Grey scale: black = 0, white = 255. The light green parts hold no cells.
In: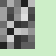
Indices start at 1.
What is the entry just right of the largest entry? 65
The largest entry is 223
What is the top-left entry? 93
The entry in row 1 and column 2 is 173
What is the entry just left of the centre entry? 198
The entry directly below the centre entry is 198
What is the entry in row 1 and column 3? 122
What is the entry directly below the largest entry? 65
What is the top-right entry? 186
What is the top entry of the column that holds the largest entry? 33

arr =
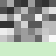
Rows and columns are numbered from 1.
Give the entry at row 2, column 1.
75
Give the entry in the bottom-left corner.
199
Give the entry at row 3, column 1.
211
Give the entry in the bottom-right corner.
249
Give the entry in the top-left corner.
115
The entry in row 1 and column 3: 63
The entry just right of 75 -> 50
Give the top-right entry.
88
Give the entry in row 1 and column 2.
172
